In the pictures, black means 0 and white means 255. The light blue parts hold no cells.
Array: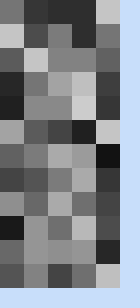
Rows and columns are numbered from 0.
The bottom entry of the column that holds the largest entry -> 111
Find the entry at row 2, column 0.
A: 91
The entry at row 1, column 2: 123
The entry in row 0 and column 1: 54
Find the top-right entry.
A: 197
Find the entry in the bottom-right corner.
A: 191
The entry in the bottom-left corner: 84
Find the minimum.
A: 18
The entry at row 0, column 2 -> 46
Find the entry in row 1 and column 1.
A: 76
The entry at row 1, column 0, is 197
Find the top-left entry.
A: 117
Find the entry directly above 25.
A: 143
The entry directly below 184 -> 149
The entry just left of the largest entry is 137
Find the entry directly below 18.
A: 54
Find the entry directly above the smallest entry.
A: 197

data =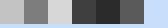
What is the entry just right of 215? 63
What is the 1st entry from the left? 195
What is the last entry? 90

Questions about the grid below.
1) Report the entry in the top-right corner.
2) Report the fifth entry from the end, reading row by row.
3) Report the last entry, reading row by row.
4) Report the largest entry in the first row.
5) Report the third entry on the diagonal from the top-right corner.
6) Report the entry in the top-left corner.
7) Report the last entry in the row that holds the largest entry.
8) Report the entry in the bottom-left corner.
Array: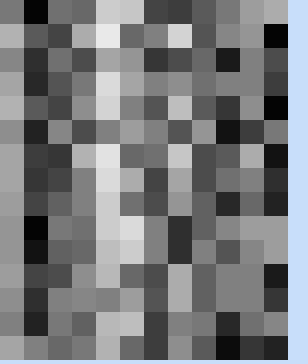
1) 172
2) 142
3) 34
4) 204
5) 26
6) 120
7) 4
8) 165

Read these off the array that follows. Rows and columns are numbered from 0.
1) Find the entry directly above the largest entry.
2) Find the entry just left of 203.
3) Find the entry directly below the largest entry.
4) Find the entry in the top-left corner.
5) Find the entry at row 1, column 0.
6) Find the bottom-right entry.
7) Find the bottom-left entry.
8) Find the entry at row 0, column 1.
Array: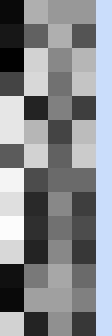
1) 223
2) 97
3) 216
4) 9
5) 23
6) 55
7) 210
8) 175

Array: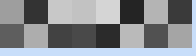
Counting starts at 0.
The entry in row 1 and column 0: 94
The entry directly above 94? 158
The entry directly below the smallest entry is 186
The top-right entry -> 58
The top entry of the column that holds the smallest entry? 36

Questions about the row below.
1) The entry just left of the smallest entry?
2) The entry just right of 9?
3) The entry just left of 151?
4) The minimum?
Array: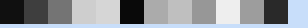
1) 214
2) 171
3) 191
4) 9

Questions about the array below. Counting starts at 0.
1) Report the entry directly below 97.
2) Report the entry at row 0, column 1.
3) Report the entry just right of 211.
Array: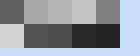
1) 211
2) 169
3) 84

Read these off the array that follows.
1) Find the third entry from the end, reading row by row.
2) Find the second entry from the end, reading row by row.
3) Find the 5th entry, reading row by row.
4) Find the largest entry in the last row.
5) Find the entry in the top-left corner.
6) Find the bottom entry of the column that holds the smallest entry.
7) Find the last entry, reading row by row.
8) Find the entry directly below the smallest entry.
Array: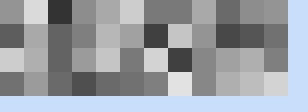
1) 175
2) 189
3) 169
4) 226
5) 148
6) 106
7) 211
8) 99
